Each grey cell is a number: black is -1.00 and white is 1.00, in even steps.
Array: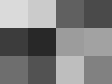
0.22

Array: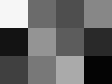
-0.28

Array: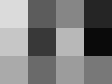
0.44

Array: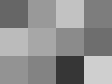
0.09

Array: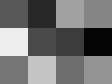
-0.53

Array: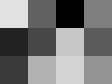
0.56

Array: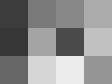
-0.42

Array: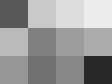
0.23
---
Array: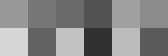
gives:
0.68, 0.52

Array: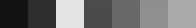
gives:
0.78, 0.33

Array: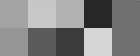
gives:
0.68, 0.56

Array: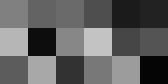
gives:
0.53, 0.43

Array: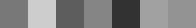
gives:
0.61, 0.26

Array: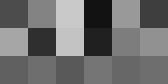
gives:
0.58, 0.53
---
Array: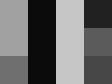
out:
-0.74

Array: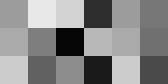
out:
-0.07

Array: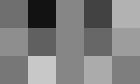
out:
0.40

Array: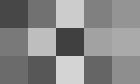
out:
0.16

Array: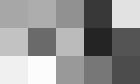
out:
0.77

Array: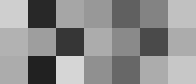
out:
0.51

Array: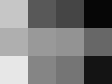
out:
-0.95
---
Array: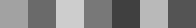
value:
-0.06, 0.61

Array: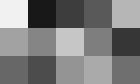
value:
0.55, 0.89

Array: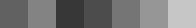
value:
-0.40, 0.55

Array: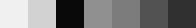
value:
0.13, 0.88

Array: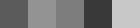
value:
-0.02, 0.57

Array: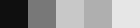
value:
0.57, 0.80

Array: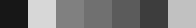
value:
-0.12, 0.69

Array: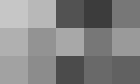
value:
0.32, 0.55

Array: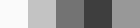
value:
-0.10, 0.96
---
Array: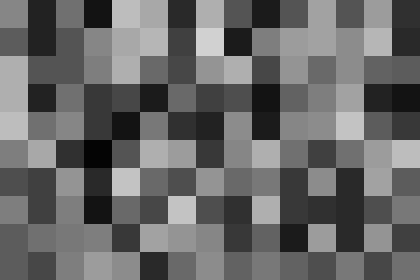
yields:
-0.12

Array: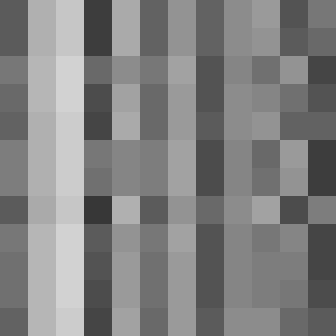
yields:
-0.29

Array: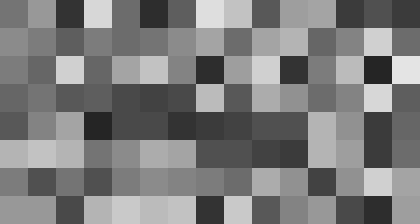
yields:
0.24

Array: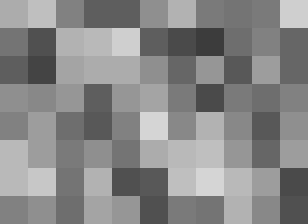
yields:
-0.37

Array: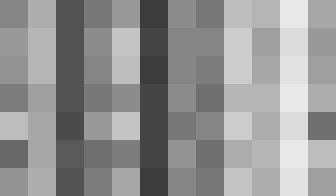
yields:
0.25

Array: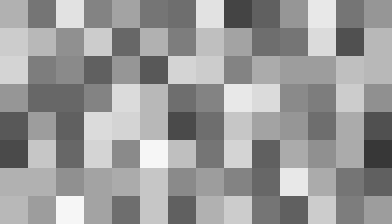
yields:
0.23
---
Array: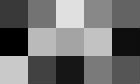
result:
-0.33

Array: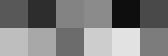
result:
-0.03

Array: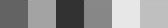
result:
0.50

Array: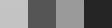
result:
-0.71

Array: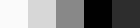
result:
-0.65

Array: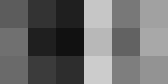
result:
0.15
